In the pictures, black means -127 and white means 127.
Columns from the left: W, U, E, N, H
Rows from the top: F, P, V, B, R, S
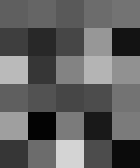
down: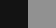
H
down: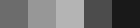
N

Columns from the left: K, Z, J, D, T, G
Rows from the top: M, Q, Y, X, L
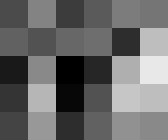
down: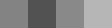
Z
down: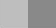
G
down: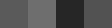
D
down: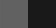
K
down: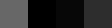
J
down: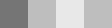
G

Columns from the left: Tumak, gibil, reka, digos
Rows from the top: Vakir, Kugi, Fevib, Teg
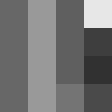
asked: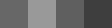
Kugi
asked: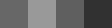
Fevib
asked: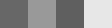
Vakir

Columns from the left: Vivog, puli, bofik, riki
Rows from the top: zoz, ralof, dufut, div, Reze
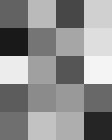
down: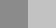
puli
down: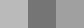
puli
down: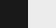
Vivog
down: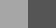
bofik

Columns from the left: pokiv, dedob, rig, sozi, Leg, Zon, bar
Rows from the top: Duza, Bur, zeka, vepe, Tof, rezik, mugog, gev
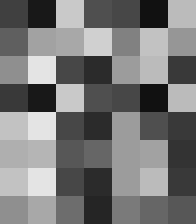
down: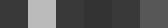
bar
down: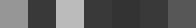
bar
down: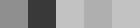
pokiv
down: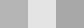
dedob
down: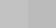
Zon
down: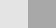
dedob
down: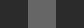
sozi

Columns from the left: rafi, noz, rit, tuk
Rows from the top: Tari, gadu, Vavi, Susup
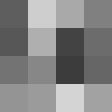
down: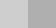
noz
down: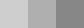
noz
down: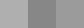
noz
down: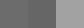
tuk
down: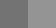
rafi
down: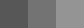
rafi

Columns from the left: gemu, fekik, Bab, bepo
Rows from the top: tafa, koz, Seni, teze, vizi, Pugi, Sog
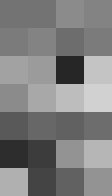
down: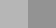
bepo
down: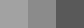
gemu

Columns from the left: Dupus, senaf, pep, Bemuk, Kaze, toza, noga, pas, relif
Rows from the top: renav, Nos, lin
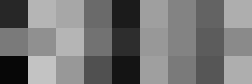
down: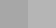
pep
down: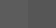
pas
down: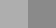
relif
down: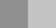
senaf
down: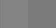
noga

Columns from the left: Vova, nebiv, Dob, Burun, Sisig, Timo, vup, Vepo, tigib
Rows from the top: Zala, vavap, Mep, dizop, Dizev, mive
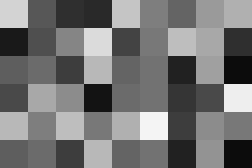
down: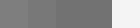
Timo
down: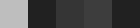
vup
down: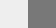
tigib
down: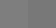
Timo
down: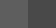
Vova

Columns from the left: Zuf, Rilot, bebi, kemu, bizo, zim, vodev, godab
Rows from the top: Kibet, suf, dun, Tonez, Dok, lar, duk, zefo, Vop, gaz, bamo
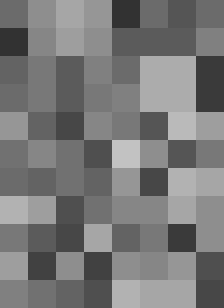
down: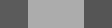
zim
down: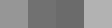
Zuf
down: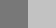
bizo

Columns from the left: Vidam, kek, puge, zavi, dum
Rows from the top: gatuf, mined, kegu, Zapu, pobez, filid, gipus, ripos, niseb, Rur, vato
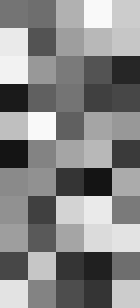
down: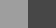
Vidam
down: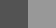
kek
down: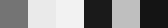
Vidam
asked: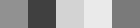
ripos

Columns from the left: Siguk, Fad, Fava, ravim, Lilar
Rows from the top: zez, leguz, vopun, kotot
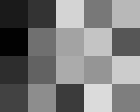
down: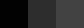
Siguk
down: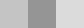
ravim

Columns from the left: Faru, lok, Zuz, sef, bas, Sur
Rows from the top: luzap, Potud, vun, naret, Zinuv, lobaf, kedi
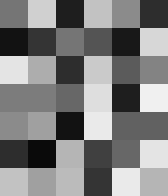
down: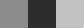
Faru
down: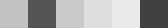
sef
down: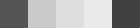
sef
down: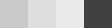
sef
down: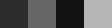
Zuz
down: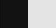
Faru
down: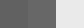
bas

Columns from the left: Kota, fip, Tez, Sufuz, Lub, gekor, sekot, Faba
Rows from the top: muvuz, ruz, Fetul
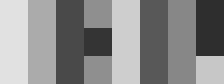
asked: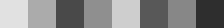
muvuz
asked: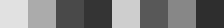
ruz
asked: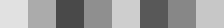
Fetul

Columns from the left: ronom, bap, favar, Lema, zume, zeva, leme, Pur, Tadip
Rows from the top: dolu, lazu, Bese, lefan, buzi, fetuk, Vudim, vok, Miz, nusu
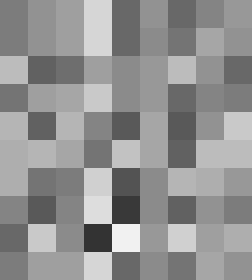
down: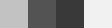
zume
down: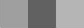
bap
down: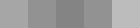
Pur
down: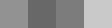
Tadip

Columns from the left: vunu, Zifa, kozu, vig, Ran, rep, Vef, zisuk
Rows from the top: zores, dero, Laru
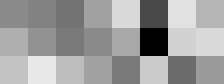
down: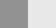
Zifa
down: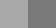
Ran

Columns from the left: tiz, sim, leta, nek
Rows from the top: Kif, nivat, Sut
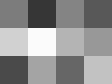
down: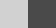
tiz
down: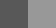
nek

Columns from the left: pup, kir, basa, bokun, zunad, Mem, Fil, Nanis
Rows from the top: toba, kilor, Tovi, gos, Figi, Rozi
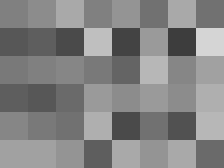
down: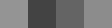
zunad
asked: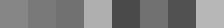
Figi
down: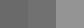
basa
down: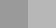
Mem
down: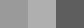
bokun
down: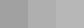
Nanis

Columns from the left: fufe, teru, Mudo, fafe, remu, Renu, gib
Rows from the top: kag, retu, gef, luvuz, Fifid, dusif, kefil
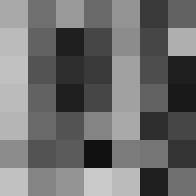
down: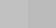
fufe
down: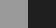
Mudo
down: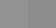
remu
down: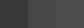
Renu
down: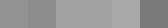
remu
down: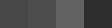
Renu

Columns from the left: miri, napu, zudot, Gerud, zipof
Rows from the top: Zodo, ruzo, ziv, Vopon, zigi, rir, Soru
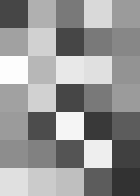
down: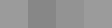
zipof
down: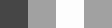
miri

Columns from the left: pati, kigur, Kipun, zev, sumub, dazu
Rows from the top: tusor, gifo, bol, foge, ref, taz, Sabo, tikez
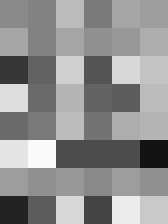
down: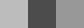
Kipun
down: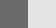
pati
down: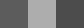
sumub
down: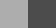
sumub

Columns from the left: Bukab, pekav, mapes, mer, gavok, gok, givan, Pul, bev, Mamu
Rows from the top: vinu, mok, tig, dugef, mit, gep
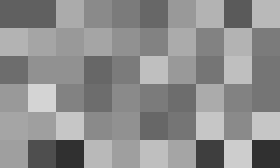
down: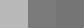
Mamu
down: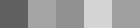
pekav
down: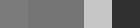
Mamu

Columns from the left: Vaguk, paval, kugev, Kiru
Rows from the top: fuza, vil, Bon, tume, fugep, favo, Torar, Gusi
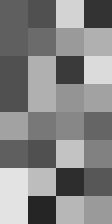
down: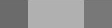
paval
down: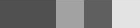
Vaguk

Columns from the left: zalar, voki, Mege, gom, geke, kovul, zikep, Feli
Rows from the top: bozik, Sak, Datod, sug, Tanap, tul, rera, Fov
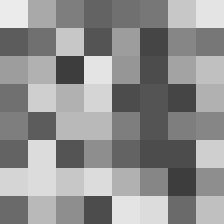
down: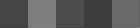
zikep
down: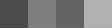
geke
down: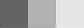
geke
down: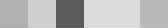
voki
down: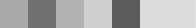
voki
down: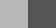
Mege
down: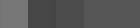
kovul

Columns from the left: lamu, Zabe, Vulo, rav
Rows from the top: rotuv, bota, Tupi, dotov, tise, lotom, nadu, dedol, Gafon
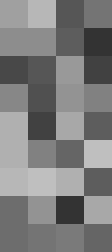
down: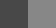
lamu
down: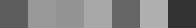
Vulo
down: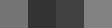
rav

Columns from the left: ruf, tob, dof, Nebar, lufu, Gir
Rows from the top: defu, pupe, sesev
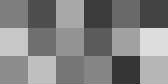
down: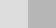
Gir
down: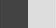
Gir
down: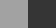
lufu

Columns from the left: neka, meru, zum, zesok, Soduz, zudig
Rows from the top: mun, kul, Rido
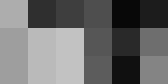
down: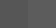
zesok
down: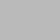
meru
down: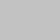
zum

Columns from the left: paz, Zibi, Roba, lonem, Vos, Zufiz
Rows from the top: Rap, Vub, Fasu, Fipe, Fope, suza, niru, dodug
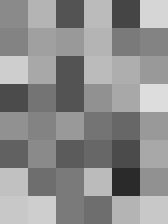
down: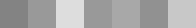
Zufiz
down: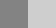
paz
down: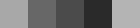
Vos

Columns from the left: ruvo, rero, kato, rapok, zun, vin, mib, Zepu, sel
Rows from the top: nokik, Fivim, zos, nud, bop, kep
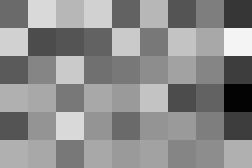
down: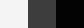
sel
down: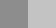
vin
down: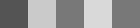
kato

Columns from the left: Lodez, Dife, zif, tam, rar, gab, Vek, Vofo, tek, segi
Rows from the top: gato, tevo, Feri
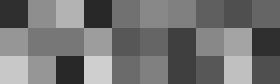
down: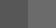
rar
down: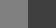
Vek
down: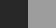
tam
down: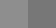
Dife

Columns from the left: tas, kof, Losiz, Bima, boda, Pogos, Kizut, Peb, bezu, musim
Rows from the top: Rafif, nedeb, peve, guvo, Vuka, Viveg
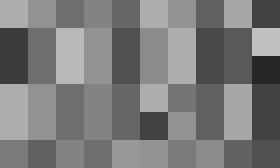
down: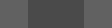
Peb
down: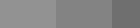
Bima

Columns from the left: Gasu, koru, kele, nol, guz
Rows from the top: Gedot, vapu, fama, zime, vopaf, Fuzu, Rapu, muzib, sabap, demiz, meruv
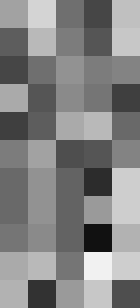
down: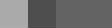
kele
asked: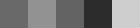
Rapu
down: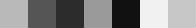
nol
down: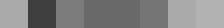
Gasu

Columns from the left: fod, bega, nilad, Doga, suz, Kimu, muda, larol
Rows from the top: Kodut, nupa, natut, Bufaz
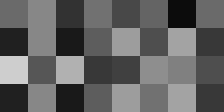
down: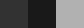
nilad
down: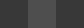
larol
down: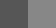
bega
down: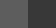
Doga
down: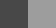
suz
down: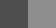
Kimu

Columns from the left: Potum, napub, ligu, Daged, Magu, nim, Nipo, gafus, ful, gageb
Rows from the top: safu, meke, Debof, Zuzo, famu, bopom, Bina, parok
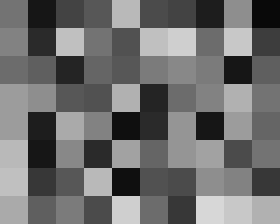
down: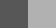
Magu
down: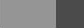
Nipo
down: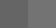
gageb
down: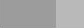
Potum
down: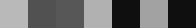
Magu
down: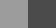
ful

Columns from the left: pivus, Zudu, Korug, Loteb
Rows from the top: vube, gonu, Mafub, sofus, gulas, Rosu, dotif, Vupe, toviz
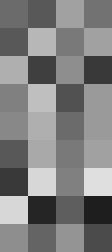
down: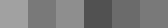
Korug
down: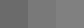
Korug
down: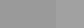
Loteb
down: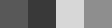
pivus
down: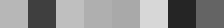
Zudu
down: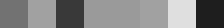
Loteb

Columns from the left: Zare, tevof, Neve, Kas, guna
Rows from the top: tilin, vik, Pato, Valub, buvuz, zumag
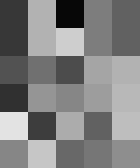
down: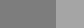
Kas
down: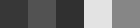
Zare

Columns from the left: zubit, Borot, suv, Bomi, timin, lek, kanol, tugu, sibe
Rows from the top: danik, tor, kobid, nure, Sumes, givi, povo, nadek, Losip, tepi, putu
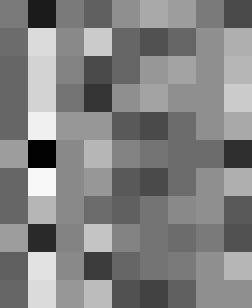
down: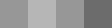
Bomi
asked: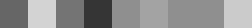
nure
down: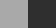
sibe
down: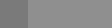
tugu
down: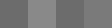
kanol
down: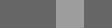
zubit
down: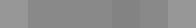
suv

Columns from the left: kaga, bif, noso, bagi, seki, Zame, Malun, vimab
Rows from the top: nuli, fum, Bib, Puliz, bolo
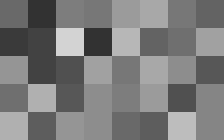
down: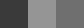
kaga
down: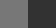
bagi
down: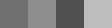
Malun
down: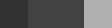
bif
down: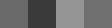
kaga

